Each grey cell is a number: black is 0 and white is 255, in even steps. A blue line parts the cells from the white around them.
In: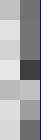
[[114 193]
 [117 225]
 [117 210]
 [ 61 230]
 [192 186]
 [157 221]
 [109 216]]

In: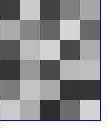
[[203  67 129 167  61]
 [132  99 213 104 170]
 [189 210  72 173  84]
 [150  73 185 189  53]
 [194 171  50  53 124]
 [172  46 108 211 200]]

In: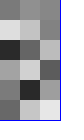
[[144 135 122]
 [195 130 222]
 [101 188  42]
 [209  92 163]
 [ 41 158 123]
 [198 231 104]]

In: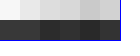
[[233 221 216 202 210 247]
 [ 56  44  49  41  51  56]]

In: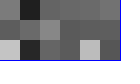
[[ 31 100 104 106 114 123]
 [106 135  90  93  94  93]
 [ 39 101  91 188  86 196]]

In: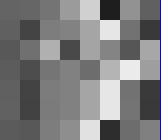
[[102 116 155 208  30 146  96 100]
 [ 68 125 130 165 230 114  57  96]
 [112 176  73 164 132  86 167  88]
 [ 77 117 129 109 180 235 158  92]
 [ 67 124 129 165 230 114  58  96]
 [ 66 123 129 165 230 116  57  97]
 [ 88 125 142 225  45 109 128  91]]
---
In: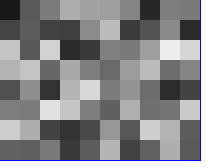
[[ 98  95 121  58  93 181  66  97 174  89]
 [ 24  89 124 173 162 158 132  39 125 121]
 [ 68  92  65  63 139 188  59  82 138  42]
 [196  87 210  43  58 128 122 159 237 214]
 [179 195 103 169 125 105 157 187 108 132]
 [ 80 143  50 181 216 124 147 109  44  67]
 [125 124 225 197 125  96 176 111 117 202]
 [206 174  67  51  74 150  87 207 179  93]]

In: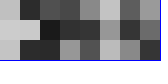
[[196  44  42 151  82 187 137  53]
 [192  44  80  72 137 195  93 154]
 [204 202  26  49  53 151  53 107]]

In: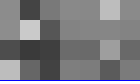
[[189 102  66 126 124  91 123]
 [140  68 121 137 136 189 138]
 [141 202  86 131 133 134 131]
 [ 77  58  63 107 106 158 105]]

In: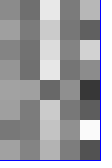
[[161 132 179 125  82]
 [139 111 232 123 183]
 [159 123 203 119  96]
 [132 114 220 131 210]
 [149 112 231 117 140]
 [162 160 104 143  55]
 [159 124 203 120  93]
 [120 123 195 144 250]]

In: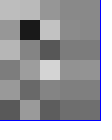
[[ 89 154  93 110 111]
 [189 186 150 137 137]
 [151  25 194 139 136]
 [182 132  87 124 124]
 [125 157 212 146 147]
 [153 105 132 127 127]]

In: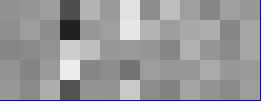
[[152 138 174  82 148 147 201 140 131 164 147 138 157]
 [145 150 157  78 179 154 224 140 190 158 135 159 151]
 [142 156 140  34 151 158 230 179 157 168 174 135 165]
 [134 138 148 205 190 152 154 150 134 176 149 138 166]
 [146 132 154 236 135 141 116 156 151 152 170 152 153]]
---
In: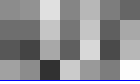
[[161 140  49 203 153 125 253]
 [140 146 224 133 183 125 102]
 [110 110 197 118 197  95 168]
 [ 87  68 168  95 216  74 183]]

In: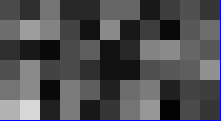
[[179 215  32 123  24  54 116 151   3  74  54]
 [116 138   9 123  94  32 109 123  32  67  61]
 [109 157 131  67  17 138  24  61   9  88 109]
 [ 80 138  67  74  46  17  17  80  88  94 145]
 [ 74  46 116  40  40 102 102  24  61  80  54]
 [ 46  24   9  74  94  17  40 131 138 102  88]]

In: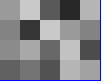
[[154 201  89  40 181]
 [139 168 104 194  76]
 [131  54 201 154 131]
 [ 97 116  82 181 162]]

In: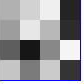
[[197 123 203  52]
 [177 210 239  36]
 [157 231 184  44]
 [ 94  22 136 245]]

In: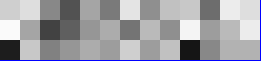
[[250 165  66  95 150 172 116 186 143 244 157 186 236]
 [207 222 136  82 165 122 228 143 193 200 109 236 222]
 [ 29 200 129 150 172 157 207 157 193  21 136 178 178]]

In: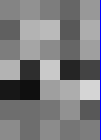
[[179  45 201  37  67]
 [139 110 139 118 125]
 [132 145 125 102 152]
 [125 165 139 102 159]
 [110 110 118 145  88]
 [ 96 179 186  88 173]
 [ 23  15 159 173 213]]

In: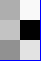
[[195   1]
 [174 249]
 [145 227]]

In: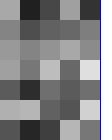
[[176 182  97  84 209]
 [168  32  71 160  51]
 [160 119 189 104 223]
 [153 132 147 168 139]
 [132  78  97 104 126]
 [ 91  45 111  91 111]
 [ 84  38  63 182 119]]

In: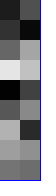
[[229 193]
 [178  42]
 [158 144]
 [116 109]
 [102 165]
 [ 87 137]
 [ 50   9]
 [ 28  80]
 [  2  65]]
